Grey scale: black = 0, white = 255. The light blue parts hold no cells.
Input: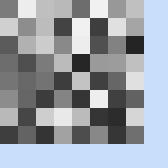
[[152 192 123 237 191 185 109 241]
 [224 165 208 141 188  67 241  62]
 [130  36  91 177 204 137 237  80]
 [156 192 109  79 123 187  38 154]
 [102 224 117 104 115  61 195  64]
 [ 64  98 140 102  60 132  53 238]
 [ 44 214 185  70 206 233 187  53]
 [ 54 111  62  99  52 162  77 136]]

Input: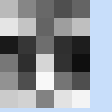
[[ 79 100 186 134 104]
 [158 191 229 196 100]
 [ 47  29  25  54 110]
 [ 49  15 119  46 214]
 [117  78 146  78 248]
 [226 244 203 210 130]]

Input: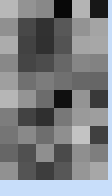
[[180  23 184 147 136   8]
 [147 164 144  72  49  88]
 [165 167 172  66  48  83]
 [134 130 136  69  76 103]
 [103 102 159 112 124 112]
 [148  57 182 148 108  16]
 [154 158 125  66  47 120]
 [195  64 117 137 110 143]
 [143 126 102  80 143  74]
 [150 167 145  84  61  87]]

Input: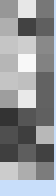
[[231 119 151]
 [ 66  95 175]
 [206 137 197]
 [248 130 182]
 [191  98 196]
 [233  98 158]
 [ 85  96  51]
 [ 62 184  79]
 [ 94  65  63]
 [173 124 204]]

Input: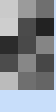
[[155 111 202]
 [ 75  34 206]
 [ 73 133  43]
 [135  71  76]
 [111 101 187]]

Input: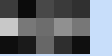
[[ 58  48  60  11  72]
 [144 119 200 120 109]
 [ 46  15  14  26 103]]
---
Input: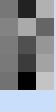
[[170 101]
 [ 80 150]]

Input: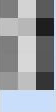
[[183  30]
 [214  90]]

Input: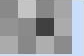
[[138  64]
 [136 174]]

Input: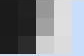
[[ 31 161]
 [ 44 208]]

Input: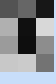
[[ 16 216]
 [ 14 141]]

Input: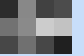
[[138 204]
 [112  71]]

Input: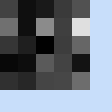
[[ 15 139]
 [ 31   1]]
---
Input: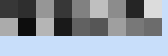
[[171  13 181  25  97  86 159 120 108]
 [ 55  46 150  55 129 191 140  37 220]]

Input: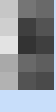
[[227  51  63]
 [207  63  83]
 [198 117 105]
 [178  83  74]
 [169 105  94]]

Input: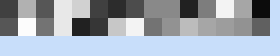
[[ 86 252 115 232  33  54 199 243 115 146 188 166 157 146  96]
 [ 64 177  86 232 209  64  44  76 137 137  33 125 243 166  12]]

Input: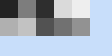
[[176 194  82 113 146]
 [ 35 125  46 218 238]]

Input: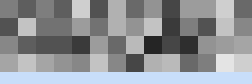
[[165 195 165 147 135 195 135  70 177 186 105 126 228 207]
 [135  94  82  82  58 156 105 186  37  70  46 147 156 165]
 [126  94 126  94 207  82 177 105 147  70 156 156 207 105]
 [ 82 195 114 114 156 114 177 147 195  58 126  82 195 135]]

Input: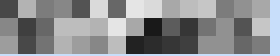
[[157  72 115 179 157 135 189  34  44  54  63 145 145 103 124]
 [135  63 103 189 189 179 229 168  25  92  54 115 145  83 198]
 [ 72 179 124 135  83 218 103 229 218 168 189 198 124 145 168]]
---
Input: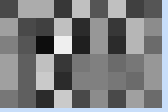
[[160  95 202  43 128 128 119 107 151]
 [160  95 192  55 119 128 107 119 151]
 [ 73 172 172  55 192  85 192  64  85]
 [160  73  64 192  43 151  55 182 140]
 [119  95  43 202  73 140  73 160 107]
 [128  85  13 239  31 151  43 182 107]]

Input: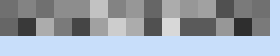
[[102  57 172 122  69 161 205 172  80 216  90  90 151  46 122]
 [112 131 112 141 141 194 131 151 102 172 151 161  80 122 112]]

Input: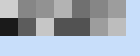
[[ 26  92 198  82  82 157 189]
 [207 134 146 179 112 134 157]]

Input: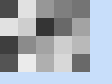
[[ 84 235 175 216 105]
 [ 62 139 163 206 185]
 [ 74 225 151 127 116]
 [225 206  52 105 163]]

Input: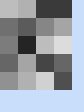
[[145 177 209  79]
 [124  36 189 220]
 [112  91 134 165]
 [102 165  69 102]
 [189 177  58  58]]

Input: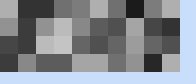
[[ 70  60 187 196 101  80 101 156 101  80]
 [146  60 146 187 136  92  80 165  70  51]
 [ 60 136  92  92 165 165 112 146  39 175]
 [175  51  51 112 124 175 112  27 124 175]]
